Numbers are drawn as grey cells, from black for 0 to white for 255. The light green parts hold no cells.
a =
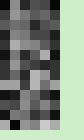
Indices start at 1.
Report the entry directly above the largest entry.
80
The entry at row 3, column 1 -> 90
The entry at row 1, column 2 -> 140
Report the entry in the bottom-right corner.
172
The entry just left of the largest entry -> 131
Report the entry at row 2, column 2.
149
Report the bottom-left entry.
172
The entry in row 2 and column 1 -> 61
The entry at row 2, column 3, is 120
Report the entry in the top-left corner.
7
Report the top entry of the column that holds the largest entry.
71
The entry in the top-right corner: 7
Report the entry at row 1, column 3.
40
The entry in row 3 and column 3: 102

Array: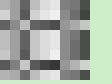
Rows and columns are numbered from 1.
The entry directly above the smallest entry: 239
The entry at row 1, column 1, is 179
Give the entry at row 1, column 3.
98
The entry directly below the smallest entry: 229
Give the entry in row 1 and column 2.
160
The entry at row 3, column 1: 98
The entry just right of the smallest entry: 151
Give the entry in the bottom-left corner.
179
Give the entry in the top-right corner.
77
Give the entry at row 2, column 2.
160
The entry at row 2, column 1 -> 210
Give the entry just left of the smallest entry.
67
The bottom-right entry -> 77
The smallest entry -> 55

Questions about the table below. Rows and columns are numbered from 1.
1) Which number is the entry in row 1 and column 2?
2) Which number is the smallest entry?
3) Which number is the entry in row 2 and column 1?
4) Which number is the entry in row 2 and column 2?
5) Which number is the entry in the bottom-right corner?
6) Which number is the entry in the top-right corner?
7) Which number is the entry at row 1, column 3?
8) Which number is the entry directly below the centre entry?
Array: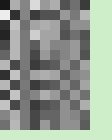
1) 174
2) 24
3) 237
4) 48
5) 92
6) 59
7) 133
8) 174

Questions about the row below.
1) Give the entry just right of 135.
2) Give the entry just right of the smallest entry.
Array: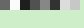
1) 50
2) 81

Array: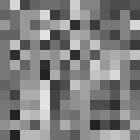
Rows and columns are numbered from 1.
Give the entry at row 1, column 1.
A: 120
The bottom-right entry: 120
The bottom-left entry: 111
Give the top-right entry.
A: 88
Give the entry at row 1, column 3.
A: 67
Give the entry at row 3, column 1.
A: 152
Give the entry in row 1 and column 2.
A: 215
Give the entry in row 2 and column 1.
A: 99
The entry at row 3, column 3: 152
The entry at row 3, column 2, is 111
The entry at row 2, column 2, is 111

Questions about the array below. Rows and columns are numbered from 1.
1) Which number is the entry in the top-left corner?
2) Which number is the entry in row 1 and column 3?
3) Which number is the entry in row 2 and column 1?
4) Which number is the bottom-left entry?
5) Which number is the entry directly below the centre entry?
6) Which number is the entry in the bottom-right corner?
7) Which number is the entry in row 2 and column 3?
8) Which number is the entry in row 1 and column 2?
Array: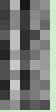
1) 69
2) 24
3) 57
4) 123
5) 92
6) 80
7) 57
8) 181

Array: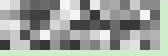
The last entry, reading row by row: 170
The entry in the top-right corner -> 138
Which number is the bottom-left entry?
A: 55
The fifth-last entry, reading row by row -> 85
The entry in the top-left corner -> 233
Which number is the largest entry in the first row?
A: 243
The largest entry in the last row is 224
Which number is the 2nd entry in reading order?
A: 213
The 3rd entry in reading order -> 126
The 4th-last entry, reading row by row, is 213
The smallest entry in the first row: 75
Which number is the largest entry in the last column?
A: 179
